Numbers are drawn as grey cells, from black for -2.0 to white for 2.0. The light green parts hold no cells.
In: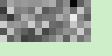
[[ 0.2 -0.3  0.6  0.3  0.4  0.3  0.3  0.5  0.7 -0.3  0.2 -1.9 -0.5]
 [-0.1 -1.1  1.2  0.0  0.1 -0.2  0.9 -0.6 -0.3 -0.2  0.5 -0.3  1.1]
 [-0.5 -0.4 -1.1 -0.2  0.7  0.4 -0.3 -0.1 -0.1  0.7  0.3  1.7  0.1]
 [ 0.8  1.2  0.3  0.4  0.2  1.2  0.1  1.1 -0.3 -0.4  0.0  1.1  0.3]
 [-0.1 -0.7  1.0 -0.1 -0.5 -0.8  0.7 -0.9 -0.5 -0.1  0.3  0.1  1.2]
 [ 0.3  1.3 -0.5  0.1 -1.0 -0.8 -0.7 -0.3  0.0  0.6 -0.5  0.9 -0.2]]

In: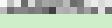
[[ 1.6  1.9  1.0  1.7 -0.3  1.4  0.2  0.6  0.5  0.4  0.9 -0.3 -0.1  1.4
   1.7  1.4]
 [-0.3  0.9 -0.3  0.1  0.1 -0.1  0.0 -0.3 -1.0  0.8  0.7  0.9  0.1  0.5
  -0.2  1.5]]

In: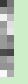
[[-0.1 -1.1]
 [ 0.2  0.4]
 [ 1.0  1.8]
 [ 1.5  0.4]
 [ 1.6  0.7]
 [-0.1  0.4]
 [ 0.2  0.4]
 [-0.9 -0.8]
 [ 0.7  0.4]
 [ 0.3  0.3]
 [ 0.7  1.9]]

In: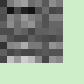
[[-0.1 -1.2 -0.1  0.3  0.5 -0.3 -0.1 -0.6  0.2]
 [-0.8 -0.7 -1.7 -0.9 -1.5 -1.7 -0.8 -0.3 -0.9]
 [ 0.0 -0.8  0.1 -0.2  0.4  0.0 -0.2 -0.7  0.0]
 [-0.4 -0.5  0.2 -0.3  0.1  0.3 -0.4 -0.7 -0.4]
 [-0.5 -0.8 -0.8 -0.3 -0.5 -0.9 -0.5 -0.5 -0.4]
 [-0.7 -0.2 -0.7 -0.9 -0.9 -0.5 -0.7 -0.8 -0.9]
 [ 0.1 -1.2  0.1  0.2  0.7 -0.1 -0.1 -0.6  0.3]
 [-0.7 -0.5 -0.9 -0.7 -0.9 -0.9 -0.7 -0.6 -0.7]
 [ 0.1 -0.9  1.0  0.4  1.2  0.9  0.1 -0.9  0.3]]

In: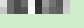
[[ 1.1  1.5 -0.3 -0.8 -0.3  1.8 -1.3  0.4 -0.2 -0.6]
 [ 1.2  1.1 -0.3 -0.8 -0.7  1.9 -1.2  0.1 -0.4 -0.5]]

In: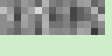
[[ 0.0  0.2  0.1 -0.2  0.4  0.2 -0.4  0.8  0.0 -0.2  0.1 -0.2  0.4  0.5
  -0.4]
 [-0.5  1.0  0.4 -0.6  0.2  0.6  1.4  0.3 -0.5  0.1  0.3 -0.9 -0.5 -0.1
   0.8]
 [ 1.0  0.2  0.7 -0.9  0.6  0.2 -0.2  0.7 -0.8 -0.4  0.0 -0.9 -0.5 -0.3
   0.0]
 [ 0.2  0.2  0.2 -0.3  0.5  0.2 -0.4  0.8 -0.2 -0.2  0.0 -0.4  0.2  0.3
  -0.2]
 [-0.1  0.2 -0.1 -0.4  0.1  0.2 -0.7  0.6  0.2  0.1  0.2 -0.1  0.6  0.5
  -1.1]]

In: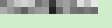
[[ 1.6 -0.1  0.6  1.1  1.3  1.1 -0.2  0.2 -1.1  0.3  0.5  0.1  1.5  1.0]
 [-0.3  0.7  0.4  0.0 -0.5  0.2  0.4  0.5 -1.5 -0.4  0.5 -0.2 -0.3 -0.1]]

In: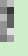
[[ 1.0  0.4]
 [-1.1 -0.1]
 [-0.5  0.9]
 [-0.5  0.3]
 [ 1.5  0.3]
 [ 0.5 -0.1]]
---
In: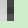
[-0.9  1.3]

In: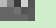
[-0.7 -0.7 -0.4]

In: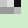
[-1.7  0.4]

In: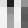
[0.3 1.8 0.5 1.8]

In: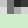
[-1.1  0.7]

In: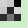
[-1.9 -1.4 -1.3]

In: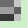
[ 1.1  0.5 -1.1]
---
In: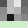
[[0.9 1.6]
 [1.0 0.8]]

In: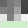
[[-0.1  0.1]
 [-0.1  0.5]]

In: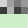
[[ 0.5 -0.1]
 [ 0.8 -1.0]]

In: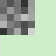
[[-0.7 -0.2]
 [ 0.4 -0.2]]

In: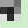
[[ 0.5 -0.3]
 [-1.5  0.1]]

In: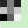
[[ 0.0 -1.5]
 [ 0.1  1.2]]
